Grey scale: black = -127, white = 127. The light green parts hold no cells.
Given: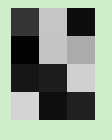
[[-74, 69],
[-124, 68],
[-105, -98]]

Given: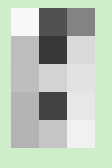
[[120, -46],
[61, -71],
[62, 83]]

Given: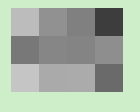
[[60, 17],
[-7, 6],
[69, 42]]

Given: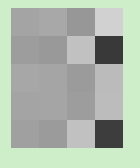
[[36, 40],
[29, 25],
[39, 37]]

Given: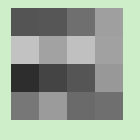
[[-43, -41],
[66, 34],
[-82, -59]]

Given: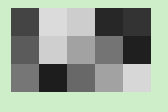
[[-59, 91],
[-36, 79],
[-9, -98]]

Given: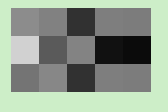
[[12, 1],
[81, -37],
[-11, 7]]

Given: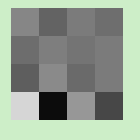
[[6, -28],
[-18, -1],
[-33, 10]]
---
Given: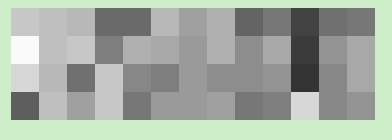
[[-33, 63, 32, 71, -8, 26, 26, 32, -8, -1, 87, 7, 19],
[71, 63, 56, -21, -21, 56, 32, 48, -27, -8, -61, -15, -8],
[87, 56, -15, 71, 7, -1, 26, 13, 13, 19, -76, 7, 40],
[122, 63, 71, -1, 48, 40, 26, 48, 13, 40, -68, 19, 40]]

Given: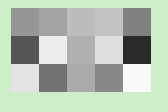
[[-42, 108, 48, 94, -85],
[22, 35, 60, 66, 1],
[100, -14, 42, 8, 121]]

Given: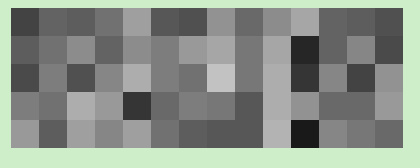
[[-60, -28, -34, -14, 31, -40, -47, 18, -22, 12, 38, -28, -34, -47],
[-53, -2, -47, 6, 45, -2, -14, 66, -8, 45, -74, 6, -60, 18],
[-34, -14, 12, -28, 12, -2, 25, 38, -8, 38, -89, -28, 6, -53],
[-2, -14, 45, 25, -74, -22, -2, -8, -40, 45, 18, -22, -22, 25],
[25, -34, 31, 6, 31, -14, -34, -40, -40, 51, -102, 6, -8, -22]]

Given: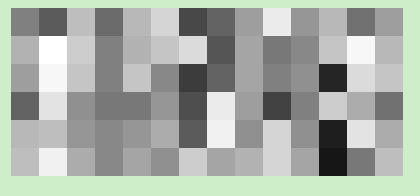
[[-28, 99, 16, -7, -7, 22, -49, 107, 30, -61, 0, 77, 44, -14],
[0, -36, 62, -20, 56, 85, -55, -28, 30, 107, 22, 56, -14, 30],
[30, 119, 69, 0, 69, 8, -67, -28, 37, 0, 16, -90, 91, 69],
[50, 127, 77, 0, 50, 69, 91, -42, 37, -7, 8, 69, 119, 56],
[56, 62, 22, 8, 22, 44, -36, 113, 16, 85, 16, -97, 99, 44],
[62, 113, 44, 8, 37, 16, 77, 37, 50, 85, 37, -105, -7, 62]]

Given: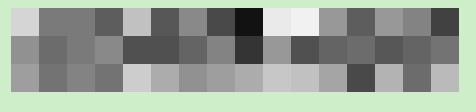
[[17, -19, -5, 9, -47, -47, -27, 3, -75, 24, -47, -27, -19, -40, -27, -12],
[30, -12, 3, -12, 77, 44, 17, 30, 44, 71, 65, 37, -54, 51, -19, 58],
[85, -5, -5, -34, 65, -40, 9, -54, -109, 106, 113, 24, -34, 24, 3, -62]]

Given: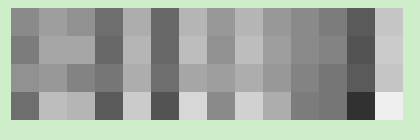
[[-17, 61, 53, -37, 75, -44, 87, 10, 81, 45, -3, -9, -78, 111],
[-3, 38, 38, -23, 53, -23, 61, 17, 61, 30, 10, 3, -44, 75],
[10, 30, 17, -17, 45, -23, 53, 24, 53, 24, 10, -3, -37, 69],
[17, 24, 3, -9, 45, -17, 38, 30, 45, 24, 3, -9, -37, 69]]
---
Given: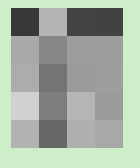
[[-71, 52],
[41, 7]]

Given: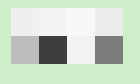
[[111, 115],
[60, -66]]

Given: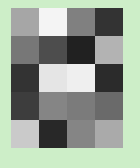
[[38, 116],
[-8, -50]]

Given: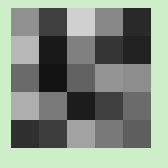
[[16, -64],
[55, -102]]

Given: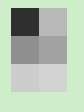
[[-80, 57],
[15, 34]]

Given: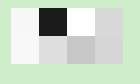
[[119, -100],
[120, 95]]

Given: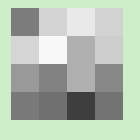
[[-3, 84],
[85, 120]]

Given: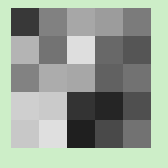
[[-71, 1],
[52, -12]]

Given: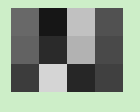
[[-23, -105],
[-29, -85]]
